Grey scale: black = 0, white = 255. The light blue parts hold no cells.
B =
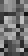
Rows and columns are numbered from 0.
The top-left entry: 86
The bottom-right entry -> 73
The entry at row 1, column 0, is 110
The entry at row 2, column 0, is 110
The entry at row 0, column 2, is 151
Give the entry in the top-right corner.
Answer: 110
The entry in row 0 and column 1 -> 165
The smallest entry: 17
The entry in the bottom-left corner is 151
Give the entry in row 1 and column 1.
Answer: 138

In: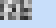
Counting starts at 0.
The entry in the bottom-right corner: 117
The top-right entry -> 145
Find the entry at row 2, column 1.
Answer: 227
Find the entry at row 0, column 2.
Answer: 227
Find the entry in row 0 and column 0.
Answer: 131
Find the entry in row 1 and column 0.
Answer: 74
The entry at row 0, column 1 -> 169
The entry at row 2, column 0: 86

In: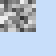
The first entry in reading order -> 110
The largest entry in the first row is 238
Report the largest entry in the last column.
224
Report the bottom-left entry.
166
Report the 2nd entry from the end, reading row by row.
110
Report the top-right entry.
138
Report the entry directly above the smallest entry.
166
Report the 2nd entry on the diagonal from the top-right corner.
181
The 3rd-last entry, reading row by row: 138
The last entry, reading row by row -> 95
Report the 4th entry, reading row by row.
138
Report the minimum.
51
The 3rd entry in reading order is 122
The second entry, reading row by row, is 79
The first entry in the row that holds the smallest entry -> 238
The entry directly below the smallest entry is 166
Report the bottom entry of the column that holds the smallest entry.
66
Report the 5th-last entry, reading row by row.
151
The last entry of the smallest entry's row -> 181

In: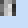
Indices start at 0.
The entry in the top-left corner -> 78
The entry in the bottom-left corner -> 94
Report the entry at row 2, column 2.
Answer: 203
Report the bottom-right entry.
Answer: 66
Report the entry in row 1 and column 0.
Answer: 119

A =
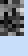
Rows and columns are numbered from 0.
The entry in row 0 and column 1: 8
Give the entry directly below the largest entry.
173
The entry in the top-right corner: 160
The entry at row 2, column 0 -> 148
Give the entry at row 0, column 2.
148
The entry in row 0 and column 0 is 50
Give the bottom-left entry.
63
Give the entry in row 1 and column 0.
133
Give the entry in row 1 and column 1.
107

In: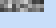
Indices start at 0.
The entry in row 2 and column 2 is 116
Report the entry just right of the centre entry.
116
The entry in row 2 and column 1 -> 88
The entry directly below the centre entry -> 187
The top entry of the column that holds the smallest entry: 50
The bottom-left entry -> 64
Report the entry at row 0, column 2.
187
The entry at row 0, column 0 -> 147
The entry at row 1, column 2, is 214

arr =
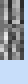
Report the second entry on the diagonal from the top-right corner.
181
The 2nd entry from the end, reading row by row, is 150
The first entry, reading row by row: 113
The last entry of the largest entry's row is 86
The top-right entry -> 42
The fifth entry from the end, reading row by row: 195
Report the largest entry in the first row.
181
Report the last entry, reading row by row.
71
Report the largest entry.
236
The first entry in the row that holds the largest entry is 138
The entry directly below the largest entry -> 195
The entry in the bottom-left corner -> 98
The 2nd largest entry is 220
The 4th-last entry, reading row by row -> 71
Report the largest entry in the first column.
208

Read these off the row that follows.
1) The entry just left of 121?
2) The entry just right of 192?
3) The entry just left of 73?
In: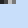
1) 192
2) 121
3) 35

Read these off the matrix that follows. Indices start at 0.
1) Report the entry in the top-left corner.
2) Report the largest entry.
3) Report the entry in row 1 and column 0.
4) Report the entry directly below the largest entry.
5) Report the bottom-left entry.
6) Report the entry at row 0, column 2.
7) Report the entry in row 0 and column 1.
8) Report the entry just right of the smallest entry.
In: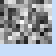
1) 49
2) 251
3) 104
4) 180
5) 210
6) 226
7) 194
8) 135

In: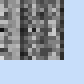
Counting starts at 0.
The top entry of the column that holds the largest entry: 145
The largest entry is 217
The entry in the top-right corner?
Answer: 59
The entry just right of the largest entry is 129
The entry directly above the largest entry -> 129
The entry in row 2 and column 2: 129
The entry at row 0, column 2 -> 145
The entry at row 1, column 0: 187
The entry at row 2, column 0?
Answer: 187
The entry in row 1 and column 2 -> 159
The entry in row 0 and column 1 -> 101
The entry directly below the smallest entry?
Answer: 187
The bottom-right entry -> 45
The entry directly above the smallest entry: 129
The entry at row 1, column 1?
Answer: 101
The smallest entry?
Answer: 15
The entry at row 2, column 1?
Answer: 172
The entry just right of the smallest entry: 88

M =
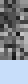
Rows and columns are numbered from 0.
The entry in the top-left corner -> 150
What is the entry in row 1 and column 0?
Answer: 109
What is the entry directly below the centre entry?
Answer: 150
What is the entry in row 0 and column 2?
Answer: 123
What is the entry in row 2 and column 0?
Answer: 165
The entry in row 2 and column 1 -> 96
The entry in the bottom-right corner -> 135
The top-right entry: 150
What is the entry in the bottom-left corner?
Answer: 109
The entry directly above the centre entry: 81
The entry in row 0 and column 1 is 51
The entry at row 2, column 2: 109
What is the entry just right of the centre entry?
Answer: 123

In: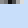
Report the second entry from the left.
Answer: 115
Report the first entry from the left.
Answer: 139
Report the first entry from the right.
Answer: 220

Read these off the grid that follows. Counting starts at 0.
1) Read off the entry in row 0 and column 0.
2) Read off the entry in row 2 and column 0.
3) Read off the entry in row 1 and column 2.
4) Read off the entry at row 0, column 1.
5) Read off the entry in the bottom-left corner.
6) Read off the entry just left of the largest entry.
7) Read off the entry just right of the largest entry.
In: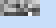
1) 168
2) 129
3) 143
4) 113
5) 155
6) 57
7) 113
